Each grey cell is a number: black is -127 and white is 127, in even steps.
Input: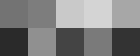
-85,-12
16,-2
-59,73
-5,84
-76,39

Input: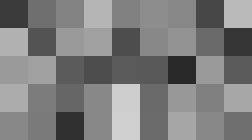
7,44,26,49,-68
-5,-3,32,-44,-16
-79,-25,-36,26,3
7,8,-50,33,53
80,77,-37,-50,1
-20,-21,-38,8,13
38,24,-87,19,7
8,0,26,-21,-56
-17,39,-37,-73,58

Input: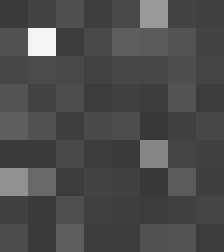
-52,-62,17,-69,-32,-44,-56,-45,-69
-69,-69,-23,-69,-45,-61,-53,116,-61
-34,-48,-67,-54,-65,-49,-54,-67,-47
-66,-63,-60,-66,-54,-67,-61,-55,-64
-68,-65,-62,-69,-51,-63,-56,-34,-55
-46,-68,-72,6,-72,-66,-57,-37,26
-44,-63,-36,-59,-63,-44,-49,-44,-60
-67,-59,-64,-62,-56,-67,-59,-60,-62

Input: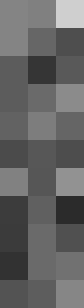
-44,-77,-68,-67,1,-52,-29,-35,-35,4,4
-34,-21,-21,-31,-41,-40,-2,-21,-74,-25,0
6,-14,-47,-84,18,-50,-26,11,-38,-49,79

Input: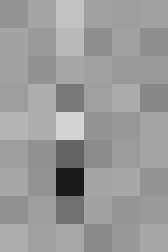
44,17,38,29,51,29,33,35,19
32,30,19,17,45,45,18,25,36
40,-14,-101,-27,82,-6,38,58,65
9,34,37,13,20,31,33,15,31
24,22,39,27,24,42,26,33,29
38,25,20,36,36,7,26,15,32

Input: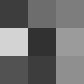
-45,83,-66
-66,-78,-18
15,27,-2

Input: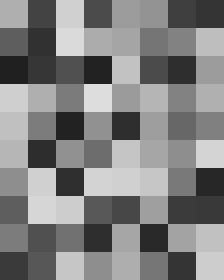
-69,-3,-33,14,54,64,79,-95,-33,47
-40,-47,86,80,-82,-3,47,-73,-78,-60
70,-14,77,-80,17,-93,-4,-47,90,80
14,-81,-39,83,-18,17,93,-93,44,-52
46,38,-56,80,69,-81,27,66,37,28
-9,-86,31,70,38,30,53,-52,-10,19
-75,35,-68,-6,14,-24,2,-81,2,-64
77,65,-70,-88,84,0,48,28,62,-75

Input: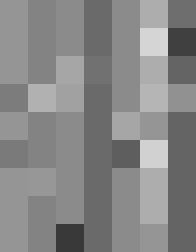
21,21,21,-5,21,-3,21,21,21
3,3,23,3,3,49,3,3,3
-70,11,11,11,11,33,38,11,11
-21,-21,-21,-21,-21,-21,-14,-21,-21
11,11,11,-33,38,11,11,11,11
21,45,45,81,21,53,45,85,45
-27,-27,-27,-27,-27,17,-27,-63,-17
